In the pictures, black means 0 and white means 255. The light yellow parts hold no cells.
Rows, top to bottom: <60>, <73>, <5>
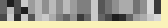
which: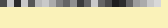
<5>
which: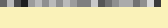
<73>
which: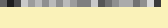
<60>

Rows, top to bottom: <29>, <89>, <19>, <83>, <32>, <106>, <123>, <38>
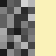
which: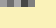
<106>
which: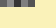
<83>
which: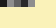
<38>
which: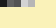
<29>

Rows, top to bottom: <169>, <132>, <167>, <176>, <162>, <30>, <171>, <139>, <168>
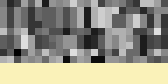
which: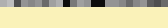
<168>
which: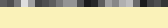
<171>
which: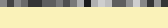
<176>

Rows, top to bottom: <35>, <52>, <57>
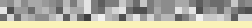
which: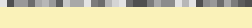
<52>
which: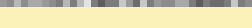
<35>

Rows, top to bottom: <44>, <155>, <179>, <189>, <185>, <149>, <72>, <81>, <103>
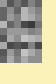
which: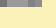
<185>
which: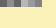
<155>
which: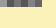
<44>

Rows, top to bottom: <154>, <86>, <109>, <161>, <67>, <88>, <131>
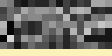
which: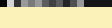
<88>
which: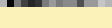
<161>
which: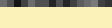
<131>
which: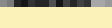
<154>
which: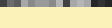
<86>

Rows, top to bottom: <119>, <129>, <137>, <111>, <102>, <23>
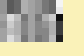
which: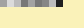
<23>

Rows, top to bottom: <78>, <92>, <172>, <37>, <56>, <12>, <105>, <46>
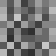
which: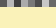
<105>
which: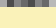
<92>

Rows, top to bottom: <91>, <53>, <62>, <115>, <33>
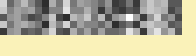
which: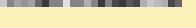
<53>
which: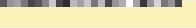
<62>
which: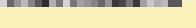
<91>

